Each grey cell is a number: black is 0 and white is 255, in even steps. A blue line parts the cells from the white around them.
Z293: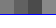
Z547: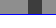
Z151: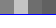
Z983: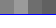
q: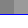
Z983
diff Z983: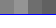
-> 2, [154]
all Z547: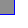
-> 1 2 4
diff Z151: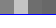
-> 4, [97]
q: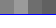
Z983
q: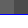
Z293

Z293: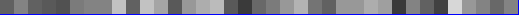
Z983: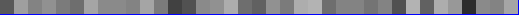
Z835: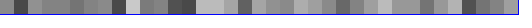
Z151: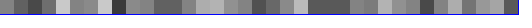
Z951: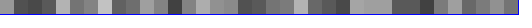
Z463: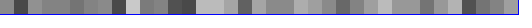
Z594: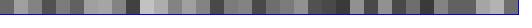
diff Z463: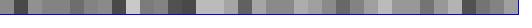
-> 6, [116]
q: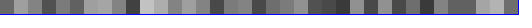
Z594

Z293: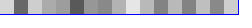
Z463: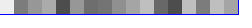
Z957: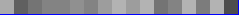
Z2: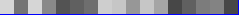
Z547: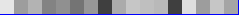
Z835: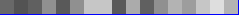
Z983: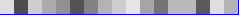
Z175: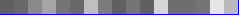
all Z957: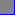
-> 4 5 7 13
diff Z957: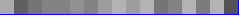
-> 17, [77]
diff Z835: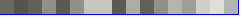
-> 15, [198]
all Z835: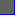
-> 3 11
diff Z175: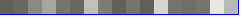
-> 13, [110]
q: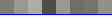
Z463
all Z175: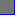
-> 5 10 15

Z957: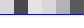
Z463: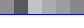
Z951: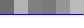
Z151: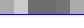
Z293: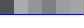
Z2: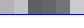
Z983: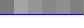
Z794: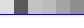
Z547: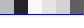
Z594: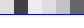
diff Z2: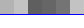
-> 6, [203]
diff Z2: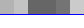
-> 3, [95]

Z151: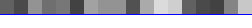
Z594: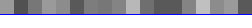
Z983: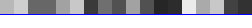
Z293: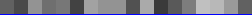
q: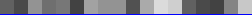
Z151
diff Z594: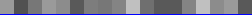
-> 10, [184]
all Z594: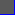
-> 6 12 13 18
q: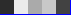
Z983

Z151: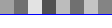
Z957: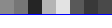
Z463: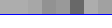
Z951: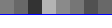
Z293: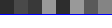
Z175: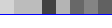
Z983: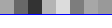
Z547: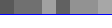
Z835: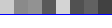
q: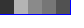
Z951
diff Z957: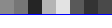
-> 7, [57]
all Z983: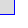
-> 5

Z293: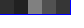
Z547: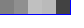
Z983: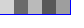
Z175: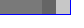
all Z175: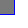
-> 1 2 3
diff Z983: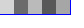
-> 5, [158]
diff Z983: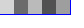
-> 4, [88]
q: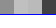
Z547
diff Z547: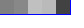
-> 2, [143]

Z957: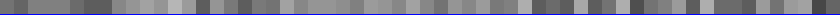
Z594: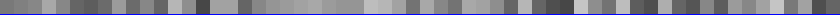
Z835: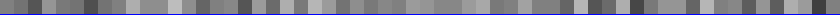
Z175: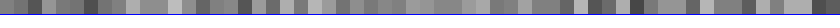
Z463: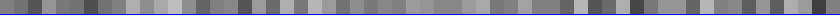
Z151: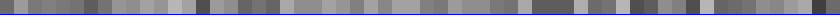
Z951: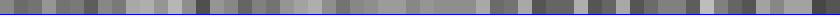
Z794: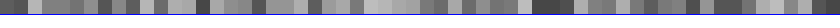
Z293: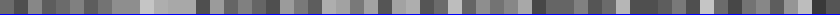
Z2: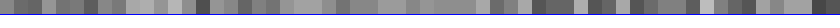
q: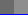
Z794
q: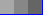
Z594

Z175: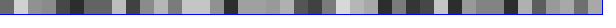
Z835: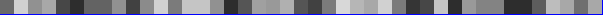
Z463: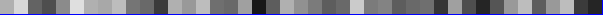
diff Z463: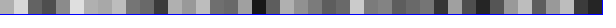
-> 31, [111]
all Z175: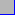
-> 12 26
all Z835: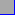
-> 4 27 41 43
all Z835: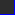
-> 6 17 33 37 38
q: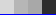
Z175
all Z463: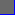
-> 11 17 25 30

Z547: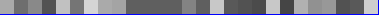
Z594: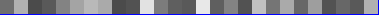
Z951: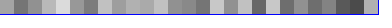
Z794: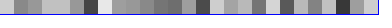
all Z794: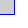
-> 1 16 27
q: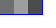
Z794
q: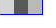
Z794
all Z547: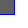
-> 10 11 12 13 15
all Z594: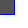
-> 10 18 24

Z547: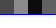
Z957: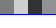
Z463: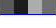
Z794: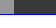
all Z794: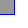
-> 1
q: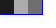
Z463
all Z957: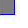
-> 1
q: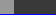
Z794

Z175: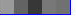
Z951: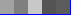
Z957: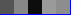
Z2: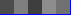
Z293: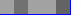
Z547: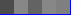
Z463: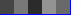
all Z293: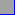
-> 1 3 4
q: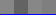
Z547

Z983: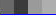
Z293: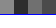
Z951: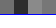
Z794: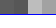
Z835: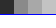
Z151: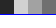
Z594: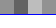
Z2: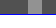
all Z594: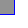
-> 1 4
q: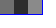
Z951
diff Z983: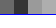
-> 2, [59]
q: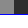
Z293
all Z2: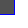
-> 1 2 4

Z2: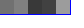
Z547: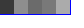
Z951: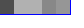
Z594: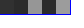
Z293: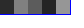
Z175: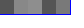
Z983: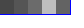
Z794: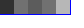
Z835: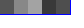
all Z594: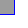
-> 5
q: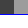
Z2

